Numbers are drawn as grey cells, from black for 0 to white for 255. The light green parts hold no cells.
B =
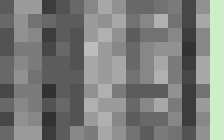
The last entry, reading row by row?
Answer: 145
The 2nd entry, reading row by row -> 155
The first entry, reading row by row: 92
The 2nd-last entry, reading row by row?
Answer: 83
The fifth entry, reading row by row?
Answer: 83
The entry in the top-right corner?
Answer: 145
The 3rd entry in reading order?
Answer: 155
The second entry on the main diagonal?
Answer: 145
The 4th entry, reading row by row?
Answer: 60
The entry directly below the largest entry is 167
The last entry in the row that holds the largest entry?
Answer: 135
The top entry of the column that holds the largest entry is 135
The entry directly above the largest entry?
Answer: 155
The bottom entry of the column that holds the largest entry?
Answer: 123
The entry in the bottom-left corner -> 104
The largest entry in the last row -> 167
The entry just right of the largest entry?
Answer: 155
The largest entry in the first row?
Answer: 167
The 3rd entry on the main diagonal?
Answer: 135
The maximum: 188

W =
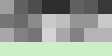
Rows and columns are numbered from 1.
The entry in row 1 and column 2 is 97
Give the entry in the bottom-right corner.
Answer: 180
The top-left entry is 159
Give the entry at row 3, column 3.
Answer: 117
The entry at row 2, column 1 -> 117
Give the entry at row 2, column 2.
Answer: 107
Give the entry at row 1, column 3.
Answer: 77

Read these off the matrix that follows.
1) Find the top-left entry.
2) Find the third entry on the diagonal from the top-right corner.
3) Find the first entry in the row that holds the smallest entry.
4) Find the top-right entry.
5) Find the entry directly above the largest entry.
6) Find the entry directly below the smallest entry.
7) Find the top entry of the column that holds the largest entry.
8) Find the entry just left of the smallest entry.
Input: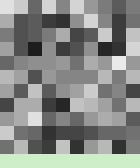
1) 224
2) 203
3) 161
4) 123
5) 50
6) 143
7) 91
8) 81

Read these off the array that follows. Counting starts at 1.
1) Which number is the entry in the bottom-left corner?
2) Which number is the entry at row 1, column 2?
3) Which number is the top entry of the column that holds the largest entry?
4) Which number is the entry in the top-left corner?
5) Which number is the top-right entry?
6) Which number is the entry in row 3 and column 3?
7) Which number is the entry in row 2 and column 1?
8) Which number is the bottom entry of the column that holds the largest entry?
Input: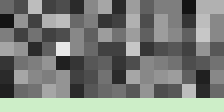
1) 32
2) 77
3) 77
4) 105
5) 177
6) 114
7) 20
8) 148

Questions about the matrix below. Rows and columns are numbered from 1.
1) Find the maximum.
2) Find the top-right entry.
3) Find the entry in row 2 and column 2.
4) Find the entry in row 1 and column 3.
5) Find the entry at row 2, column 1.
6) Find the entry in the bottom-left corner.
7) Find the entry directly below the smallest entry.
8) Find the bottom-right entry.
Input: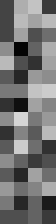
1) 213
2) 58
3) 186
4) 195
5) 68
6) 79
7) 79
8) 58

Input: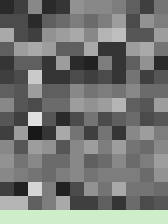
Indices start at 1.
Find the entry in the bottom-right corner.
86
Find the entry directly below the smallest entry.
157
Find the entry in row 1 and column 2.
63
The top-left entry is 42
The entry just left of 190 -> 180
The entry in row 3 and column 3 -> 63
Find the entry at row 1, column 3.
136
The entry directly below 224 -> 24
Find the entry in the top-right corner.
116
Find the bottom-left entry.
180
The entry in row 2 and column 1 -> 75
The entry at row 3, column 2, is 75
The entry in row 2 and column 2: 75
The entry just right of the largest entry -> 86
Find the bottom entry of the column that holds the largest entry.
95
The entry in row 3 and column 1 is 169
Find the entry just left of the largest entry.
63

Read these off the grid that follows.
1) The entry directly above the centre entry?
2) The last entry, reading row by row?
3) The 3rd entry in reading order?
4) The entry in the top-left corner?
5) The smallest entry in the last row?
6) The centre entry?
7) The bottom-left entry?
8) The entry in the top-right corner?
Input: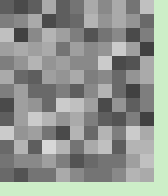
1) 170
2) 170
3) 94
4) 94
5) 83
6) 94
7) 105
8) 192

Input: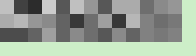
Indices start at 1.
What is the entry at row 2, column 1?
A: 171
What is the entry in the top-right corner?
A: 150
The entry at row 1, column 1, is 192
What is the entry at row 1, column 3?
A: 44
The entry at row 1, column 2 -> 65
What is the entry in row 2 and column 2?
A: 183
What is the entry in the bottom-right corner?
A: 129

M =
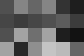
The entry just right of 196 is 186
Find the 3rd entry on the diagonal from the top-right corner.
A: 163
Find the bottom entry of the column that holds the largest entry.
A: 196
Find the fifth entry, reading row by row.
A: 51
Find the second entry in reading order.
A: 133
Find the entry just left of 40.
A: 163
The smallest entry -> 18
